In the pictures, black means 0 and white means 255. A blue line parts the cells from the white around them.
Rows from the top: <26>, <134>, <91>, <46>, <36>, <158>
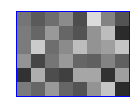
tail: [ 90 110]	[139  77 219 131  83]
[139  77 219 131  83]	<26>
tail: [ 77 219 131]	[83]

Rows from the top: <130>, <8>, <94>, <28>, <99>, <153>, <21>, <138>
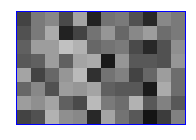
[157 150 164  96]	<153>
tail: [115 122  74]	[ 40  81 143]
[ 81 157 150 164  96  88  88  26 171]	<153>
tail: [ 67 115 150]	[103 136 157 109 122]

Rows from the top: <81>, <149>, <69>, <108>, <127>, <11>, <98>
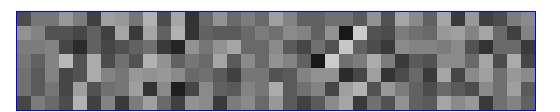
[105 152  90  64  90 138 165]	<98>
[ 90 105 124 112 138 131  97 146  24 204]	<149>
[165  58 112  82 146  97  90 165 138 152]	<98>
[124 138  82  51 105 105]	<69>
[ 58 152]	<81>
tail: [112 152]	[138]

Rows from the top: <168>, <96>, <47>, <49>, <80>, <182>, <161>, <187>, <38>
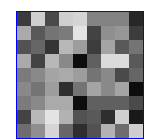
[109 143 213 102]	<38>
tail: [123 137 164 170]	[157 116 137  74 102]

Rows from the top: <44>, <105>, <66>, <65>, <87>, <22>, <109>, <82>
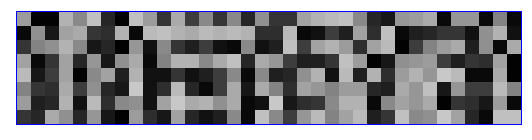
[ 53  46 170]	<22>
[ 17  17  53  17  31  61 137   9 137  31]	<87>

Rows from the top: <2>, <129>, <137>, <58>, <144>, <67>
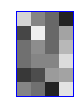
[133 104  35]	<2>
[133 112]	<67>
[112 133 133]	<58>
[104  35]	<2>
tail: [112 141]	[104 184]
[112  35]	<67>
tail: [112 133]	[133 220]

